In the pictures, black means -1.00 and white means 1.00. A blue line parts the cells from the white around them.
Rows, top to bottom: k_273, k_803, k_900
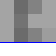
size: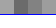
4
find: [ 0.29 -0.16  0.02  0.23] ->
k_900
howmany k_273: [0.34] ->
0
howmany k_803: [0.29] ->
3
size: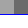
2

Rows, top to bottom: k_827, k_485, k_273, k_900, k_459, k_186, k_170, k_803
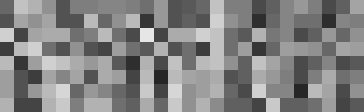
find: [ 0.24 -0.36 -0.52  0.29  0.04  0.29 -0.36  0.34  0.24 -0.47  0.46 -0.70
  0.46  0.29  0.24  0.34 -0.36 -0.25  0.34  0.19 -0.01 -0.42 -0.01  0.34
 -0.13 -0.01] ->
k_186
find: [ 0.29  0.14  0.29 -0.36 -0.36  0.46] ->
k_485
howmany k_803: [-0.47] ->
4
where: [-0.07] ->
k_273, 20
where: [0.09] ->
k_803, 16
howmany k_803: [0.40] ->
5

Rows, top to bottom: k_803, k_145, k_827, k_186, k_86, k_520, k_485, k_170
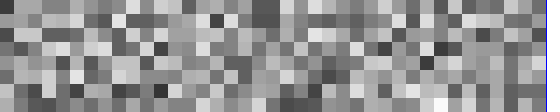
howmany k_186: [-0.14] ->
0
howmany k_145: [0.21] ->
3
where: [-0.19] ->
k_520, 7

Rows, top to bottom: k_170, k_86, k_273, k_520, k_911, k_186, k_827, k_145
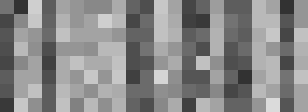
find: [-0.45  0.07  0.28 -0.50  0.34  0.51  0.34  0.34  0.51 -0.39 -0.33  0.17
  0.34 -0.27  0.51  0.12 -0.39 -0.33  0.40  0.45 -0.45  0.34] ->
k_911
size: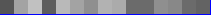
15
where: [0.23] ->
k_170, 16
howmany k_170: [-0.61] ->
2
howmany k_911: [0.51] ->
3
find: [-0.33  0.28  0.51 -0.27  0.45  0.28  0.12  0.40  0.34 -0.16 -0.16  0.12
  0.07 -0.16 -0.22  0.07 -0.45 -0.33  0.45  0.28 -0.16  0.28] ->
k_827

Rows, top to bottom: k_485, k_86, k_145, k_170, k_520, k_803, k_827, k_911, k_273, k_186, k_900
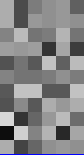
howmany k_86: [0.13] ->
2
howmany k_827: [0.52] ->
3
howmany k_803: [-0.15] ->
0
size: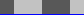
6
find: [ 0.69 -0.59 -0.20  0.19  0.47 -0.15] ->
k_273
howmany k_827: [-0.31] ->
3

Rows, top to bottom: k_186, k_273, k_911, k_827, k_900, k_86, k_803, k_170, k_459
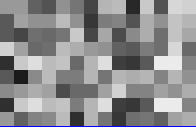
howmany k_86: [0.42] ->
4
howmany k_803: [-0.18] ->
2

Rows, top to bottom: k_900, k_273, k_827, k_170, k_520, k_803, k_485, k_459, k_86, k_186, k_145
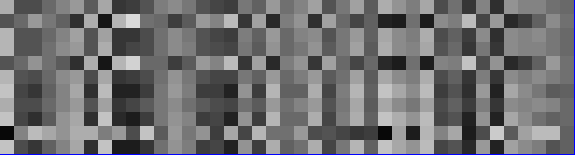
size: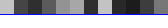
12
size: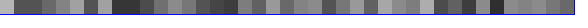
41
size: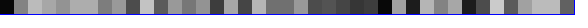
41

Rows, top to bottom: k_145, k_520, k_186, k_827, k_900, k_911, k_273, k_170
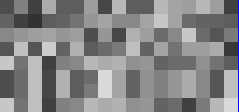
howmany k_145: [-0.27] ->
4
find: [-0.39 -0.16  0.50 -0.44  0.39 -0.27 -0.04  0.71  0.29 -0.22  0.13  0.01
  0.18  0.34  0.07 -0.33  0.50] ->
k_273

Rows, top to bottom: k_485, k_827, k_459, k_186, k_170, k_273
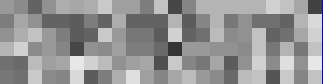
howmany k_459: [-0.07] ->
2
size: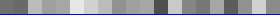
20
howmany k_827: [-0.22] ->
7
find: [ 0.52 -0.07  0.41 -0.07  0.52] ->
k_186
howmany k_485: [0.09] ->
1

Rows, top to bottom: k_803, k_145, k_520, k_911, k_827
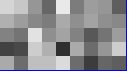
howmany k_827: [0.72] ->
1
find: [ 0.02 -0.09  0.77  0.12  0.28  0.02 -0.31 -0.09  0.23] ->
k_520
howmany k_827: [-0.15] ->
2
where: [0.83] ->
k_803, 5
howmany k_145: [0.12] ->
2
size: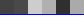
6
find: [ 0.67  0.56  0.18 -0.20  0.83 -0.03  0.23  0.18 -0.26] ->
k_803

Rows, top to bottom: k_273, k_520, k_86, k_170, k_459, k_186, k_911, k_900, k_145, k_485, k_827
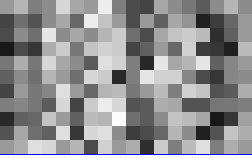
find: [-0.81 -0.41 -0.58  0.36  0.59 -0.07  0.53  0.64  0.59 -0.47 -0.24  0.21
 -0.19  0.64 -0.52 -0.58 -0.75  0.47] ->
k_170
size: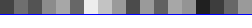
18
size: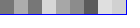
9
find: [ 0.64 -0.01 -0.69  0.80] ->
k_459
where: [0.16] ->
k_520, 14
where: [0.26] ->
k_145, 18
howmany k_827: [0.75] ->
2

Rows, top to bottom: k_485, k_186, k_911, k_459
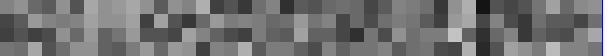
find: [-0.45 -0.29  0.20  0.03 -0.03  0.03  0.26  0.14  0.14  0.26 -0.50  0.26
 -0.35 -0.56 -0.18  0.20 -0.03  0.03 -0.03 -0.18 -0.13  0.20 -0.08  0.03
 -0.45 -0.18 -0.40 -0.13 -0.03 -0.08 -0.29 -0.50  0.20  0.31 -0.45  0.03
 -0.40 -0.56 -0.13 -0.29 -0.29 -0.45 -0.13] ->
k_186
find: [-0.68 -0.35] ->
k_459
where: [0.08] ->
k_485, 42

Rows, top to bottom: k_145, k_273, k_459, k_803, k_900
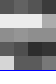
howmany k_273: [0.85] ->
3
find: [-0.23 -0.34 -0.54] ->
k_145
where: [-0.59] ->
k_803, 4
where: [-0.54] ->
k_145, 4
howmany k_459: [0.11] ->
3
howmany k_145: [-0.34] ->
2
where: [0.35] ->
k_273, 4

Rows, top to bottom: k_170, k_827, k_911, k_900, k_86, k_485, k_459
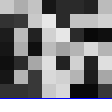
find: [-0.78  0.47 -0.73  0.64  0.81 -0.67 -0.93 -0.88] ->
k_911
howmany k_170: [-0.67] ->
2
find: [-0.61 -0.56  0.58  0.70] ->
k_459

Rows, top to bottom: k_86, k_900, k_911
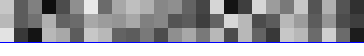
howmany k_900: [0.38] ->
1
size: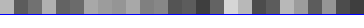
26
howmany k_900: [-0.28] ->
4
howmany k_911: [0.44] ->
5
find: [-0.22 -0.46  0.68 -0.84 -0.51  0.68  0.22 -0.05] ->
k_86
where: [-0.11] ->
k_900, 3

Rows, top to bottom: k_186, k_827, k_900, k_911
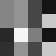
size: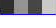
4
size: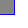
1
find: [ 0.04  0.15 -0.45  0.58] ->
k_827
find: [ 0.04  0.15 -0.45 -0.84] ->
k_186
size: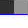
2
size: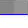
2

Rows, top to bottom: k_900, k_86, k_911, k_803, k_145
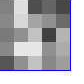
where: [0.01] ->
k_900, 1
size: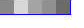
5
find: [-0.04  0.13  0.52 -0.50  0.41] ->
k_911
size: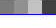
4
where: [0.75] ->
k_900, 2
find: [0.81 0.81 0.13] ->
k_803

